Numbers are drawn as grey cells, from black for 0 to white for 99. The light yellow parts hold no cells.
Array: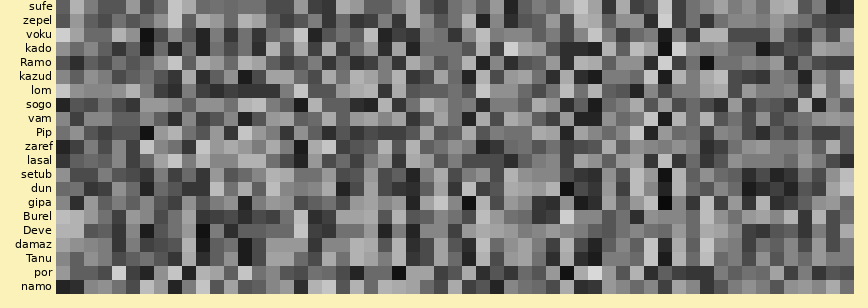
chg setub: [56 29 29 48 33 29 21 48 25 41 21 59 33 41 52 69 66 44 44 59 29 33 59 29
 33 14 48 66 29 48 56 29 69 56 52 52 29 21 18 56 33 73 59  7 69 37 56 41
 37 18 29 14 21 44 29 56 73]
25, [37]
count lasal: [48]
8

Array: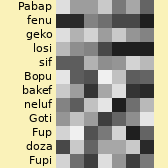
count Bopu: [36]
2
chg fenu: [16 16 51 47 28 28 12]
4, [43]
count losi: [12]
3
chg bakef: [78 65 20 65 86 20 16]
2, [61]
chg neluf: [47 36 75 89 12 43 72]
1, [51]
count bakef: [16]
1
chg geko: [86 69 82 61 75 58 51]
5, [78]

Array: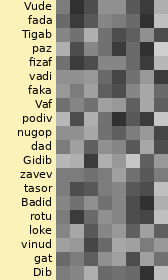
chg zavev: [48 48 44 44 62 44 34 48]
4, [48]
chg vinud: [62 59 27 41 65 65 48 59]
6, [62]
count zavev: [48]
4
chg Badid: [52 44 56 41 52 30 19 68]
4, [44]
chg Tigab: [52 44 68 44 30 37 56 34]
8, [30]
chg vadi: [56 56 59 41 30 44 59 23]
5, [27]
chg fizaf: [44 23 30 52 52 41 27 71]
7, [23]

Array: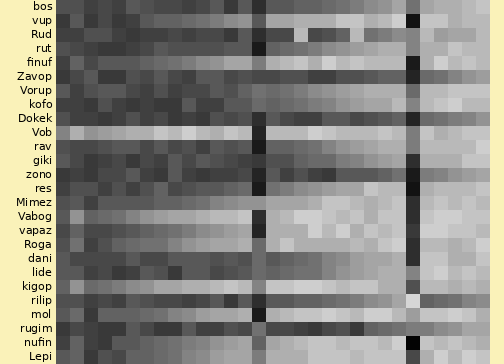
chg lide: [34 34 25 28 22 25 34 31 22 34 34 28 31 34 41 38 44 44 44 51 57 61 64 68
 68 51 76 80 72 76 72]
17, [41]
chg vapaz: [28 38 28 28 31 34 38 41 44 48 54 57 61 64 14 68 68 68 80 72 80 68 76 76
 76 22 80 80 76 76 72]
24, [72]
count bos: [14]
0
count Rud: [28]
6

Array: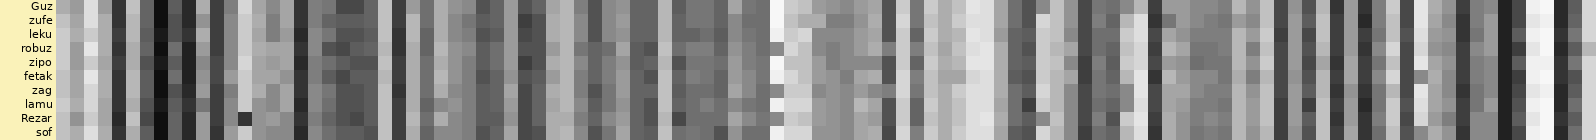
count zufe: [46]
6
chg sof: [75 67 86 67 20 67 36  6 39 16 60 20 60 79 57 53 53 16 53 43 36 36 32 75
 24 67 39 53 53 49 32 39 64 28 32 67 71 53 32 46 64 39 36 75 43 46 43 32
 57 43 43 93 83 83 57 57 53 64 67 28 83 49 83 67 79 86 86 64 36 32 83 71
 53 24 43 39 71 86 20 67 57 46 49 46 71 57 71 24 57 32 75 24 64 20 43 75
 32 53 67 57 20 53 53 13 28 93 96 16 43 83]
63, [79]
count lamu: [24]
7
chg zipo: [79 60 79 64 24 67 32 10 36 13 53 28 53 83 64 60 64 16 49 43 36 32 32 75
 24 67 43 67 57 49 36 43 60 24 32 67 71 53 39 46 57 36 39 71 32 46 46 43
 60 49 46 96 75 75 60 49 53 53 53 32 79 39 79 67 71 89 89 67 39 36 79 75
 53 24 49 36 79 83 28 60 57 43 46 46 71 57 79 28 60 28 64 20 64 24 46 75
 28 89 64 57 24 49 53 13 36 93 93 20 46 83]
40, [49]
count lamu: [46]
6
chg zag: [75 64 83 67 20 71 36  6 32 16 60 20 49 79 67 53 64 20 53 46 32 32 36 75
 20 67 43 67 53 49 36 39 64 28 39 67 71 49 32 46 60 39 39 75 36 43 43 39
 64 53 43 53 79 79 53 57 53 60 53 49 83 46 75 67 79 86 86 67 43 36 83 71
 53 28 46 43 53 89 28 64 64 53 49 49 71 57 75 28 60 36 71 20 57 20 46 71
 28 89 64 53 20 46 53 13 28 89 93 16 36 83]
12, [24]
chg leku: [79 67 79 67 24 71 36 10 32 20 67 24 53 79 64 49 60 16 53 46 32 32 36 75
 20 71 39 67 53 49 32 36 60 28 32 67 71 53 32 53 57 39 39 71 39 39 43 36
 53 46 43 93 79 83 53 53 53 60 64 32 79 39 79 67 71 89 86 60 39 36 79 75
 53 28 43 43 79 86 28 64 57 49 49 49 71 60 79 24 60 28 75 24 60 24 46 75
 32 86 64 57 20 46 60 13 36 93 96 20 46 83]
99, [60]

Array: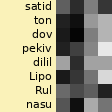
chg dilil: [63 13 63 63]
2, [17]
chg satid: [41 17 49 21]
1, [37]
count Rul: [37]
1
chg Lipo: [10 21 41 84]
3, [45]
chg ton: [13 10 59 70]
2, [6]
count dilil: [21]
0
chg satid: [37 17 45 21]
3, [49]

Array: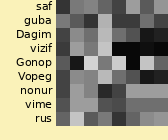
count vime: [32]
2
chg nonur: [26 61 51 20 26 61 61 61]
4, [16]
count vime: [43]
3
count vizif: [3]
3
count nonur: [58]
0
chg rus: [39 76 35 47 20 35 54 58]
6, [39]
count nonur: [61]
4

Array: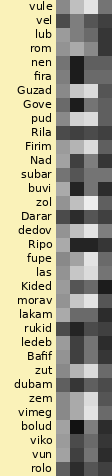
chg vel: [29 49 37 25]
3, [33]
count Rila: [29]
2
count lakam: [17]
1
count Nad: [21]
1
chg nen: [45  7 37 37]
2, [11]

